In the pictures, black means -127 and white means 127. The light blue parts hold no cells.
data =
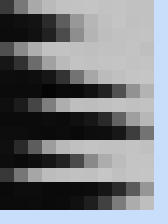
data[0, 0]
-69
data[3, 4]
66
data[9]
[-114, -114, -116, -117, -115, -118, -114, -113, -104, -66, -12]
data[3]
[-48, 10, 46, 65, 66, 64, 63, 65, 65, 67, 63]
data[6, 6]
-110
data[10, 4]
57
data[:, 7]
[66, 64, 62, 65, 67, 59, -94, 64, -85, -113, 65, 45, 70, -105, -62]
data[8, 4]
-116
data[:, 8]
[67, 68, 65, 65, 68, 64, -47, 67, -28, -104, 65, 60, 64, -84, -3]
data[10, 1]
-85
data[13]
[-117, -114, -114, -117, -117, -116, -115, -105, -84, -36, 22]
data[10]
[-112, -85, -34, 29, 57, 64, 67, 65, 65, 67, 64]
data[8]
[-116, -116, -116, -114, -116, -111, -104, -85, -28, 31, 55]
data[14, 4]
-116
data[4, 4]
58
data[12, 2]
38
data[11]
[-114, -117, -113, -106, -92, -53, 9, 45, 60, 68, 68]
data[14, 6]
-97
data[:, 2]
[41, -108, -110, 46, -19, -113, -116, -58, -116, -116, -34, -113, 38, -114, -115]
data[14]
[-116, -116, -115, -117, -116, -111, -97, -62, -3, 44, 62]
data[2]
[-115, -115, -110, -94, -51, 14, 52, 62, 65, 66, 67]
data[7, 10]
66
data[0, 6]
68
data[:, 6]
[68, 54, 52, 63, 65, 39, -110, 61, -104, -114, 67, 9, 64, -115, -97]
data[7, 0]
-112

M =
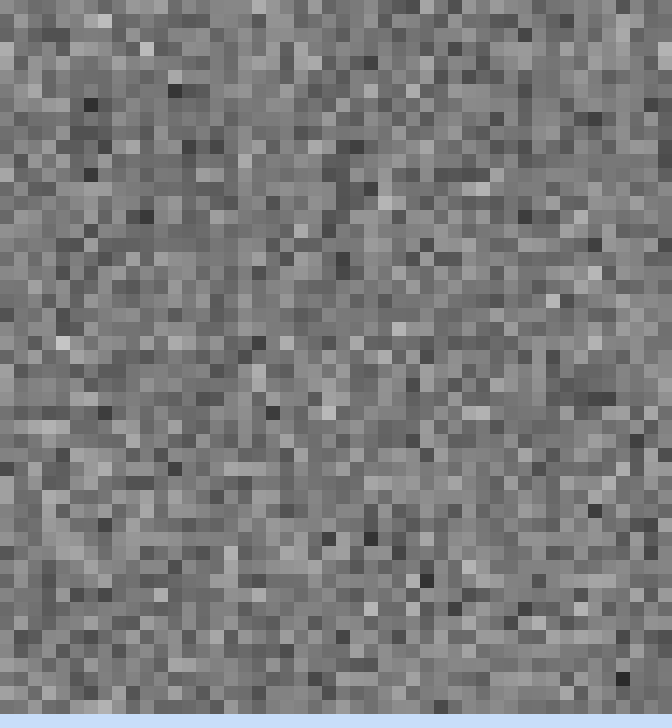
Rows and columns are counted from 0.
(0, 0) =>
12
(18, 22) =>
14
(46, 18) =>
-33
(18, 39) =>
-25
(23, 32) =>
-11
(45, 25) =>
14
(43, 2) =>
-14
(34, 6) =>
31
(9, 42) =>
-30
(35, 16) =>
8
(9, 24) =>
-10
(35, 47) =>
9
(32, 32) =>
-4
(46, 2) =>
-9
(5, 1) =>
-5
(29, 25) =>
-14
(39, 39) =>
-39
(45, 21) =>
-9
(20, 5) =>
-34
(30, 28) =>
-21
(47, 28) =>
6
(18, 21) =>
28
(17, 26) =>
27
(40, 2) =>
-8
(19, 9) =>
-18
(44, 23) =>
-11
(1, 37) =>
8
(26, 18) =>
46
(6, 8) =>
-2
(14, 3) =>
6
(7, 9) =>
6
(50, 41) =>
-17
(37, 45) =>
-45
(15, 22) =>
5
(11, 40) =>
-10
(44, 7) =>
1
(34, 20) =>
-27
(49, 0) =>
33
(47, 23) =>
-5
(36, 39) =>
-19

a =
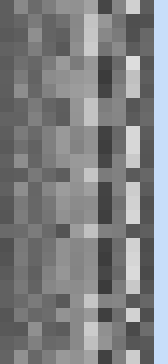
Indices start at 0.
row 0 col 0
-33
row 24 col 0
-30
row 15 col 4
17
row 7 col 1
-26
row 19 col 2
-31
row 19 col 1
-11
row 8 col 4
-34
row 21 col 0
-30
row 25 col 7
-62
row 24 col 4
-19
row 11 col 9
73
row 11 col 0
-30
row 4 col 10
-42
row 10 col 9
87
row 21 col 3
-20
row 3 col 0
-29
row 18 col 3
-9
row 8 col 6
67
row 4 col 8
-21
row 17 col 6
13
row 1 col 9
-48
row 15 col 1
-2
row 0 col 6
34
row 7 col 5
21
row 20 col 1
-6
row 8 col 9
-36
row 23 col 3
-30
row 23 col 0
-38
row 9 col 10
-35
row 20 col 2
-28
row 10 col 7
-65
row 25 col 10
-42
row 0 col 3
-1
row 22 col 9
82
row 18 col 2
-25
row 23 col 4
-35
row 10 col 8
-19

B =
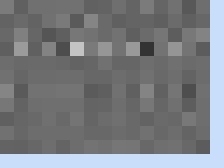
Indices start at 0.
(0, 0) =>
-4
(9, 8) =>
-19
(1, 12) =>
-20
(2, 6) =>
-13
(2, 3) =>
-42
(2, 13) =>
-7
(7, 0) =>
-8
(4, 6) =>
-25
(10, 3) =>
-17
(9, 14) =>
-19
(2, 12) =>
-34
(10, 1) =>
-29
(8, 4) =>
-22
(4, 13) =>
-20
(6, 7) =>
-32
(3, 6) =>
-5
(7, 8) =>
-17
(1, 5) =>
-37
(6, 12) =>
-10
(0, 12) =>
-14
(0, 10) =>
-4
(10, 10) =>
-23
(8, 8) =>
-15
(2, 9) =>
-32
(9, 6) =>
-23
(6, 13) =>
-49
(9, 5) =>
-18
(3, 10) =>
-76
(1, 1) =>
-21
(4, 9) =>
-25
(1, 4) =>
-5
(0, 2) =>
-15
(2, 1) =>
0
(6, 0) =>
5
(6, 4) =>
-11
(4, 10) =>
-17

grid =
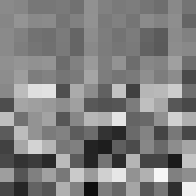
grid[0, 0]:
10
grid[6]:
[8, 60, 95, 98, -48, 43, 12, -30, 67, -63, 54, 57, 77, -17]
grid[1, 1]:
20
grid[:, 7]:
[1, -5, -2, -3, -1, -2, -30, -45, 47, -76, -98, -10, 80, -2]
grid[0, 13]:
-11
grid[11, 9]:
53
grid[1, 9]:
-10
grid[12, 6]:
27
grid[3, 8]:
-9
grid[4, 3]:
20
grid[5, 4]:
-10
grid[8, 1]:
-14
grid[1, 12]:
14
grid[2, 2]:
-13
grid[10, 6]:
-92
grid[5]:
[13, 30, -2, 2, -10, -5, 37, -2, -10, -5, 15, -2, 12, -53]
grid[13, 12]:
-81
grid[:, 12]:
[9, 14, 11, 13, 32, 12, 77, -40, 81, -7, 13, -101, 0, -81]
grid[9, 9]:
-21
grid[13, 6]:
-113
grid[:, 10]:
[-10, 11, -26, -29, 7, 15, 54, 63, -23, 3, 7, -59, 49, -40]
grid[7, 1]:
37
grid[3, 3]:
-15
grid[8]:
[62, -14, 19, 35, -41, 7, 54, 47, 101, -27, -23, 17, 81, 46]
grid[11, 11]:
-59
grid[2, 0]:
10
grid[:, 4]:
[-5, -10, -4, -5, -19, -10, -48, 13, -41, 2, -8, 59, -7, 47]
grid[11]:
[-55, -76, -68, -86, 59, -36, -91, -10, -83, 53, -59, -59, -101, 68]
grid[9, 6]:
-19

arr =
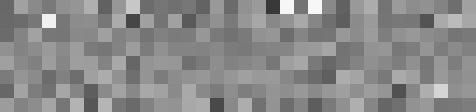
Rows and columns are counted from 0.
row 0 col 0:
-23
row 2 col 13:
-3
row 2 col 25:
12
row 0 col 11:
-9
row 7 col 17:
45
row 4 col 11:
24
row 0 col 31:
3
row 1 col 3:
112
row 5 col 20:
7
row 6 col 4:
38
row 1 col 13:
-37
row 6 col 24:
31
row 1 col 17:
23
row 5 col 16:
22
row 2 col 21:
5
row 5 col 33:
17
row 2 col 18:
18
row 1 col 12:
33
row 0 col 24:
-30
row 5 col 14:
23
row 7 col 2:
13
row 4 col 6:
29
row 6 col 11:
34
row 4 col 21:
39
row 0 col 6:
47
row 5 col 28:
42
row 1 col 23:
-16
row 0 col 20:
118
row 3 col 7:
-9
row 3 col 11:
17
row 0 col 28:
27
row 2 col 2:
34
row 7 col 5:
51
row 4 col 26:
16
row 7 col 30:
25
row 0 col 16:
-20
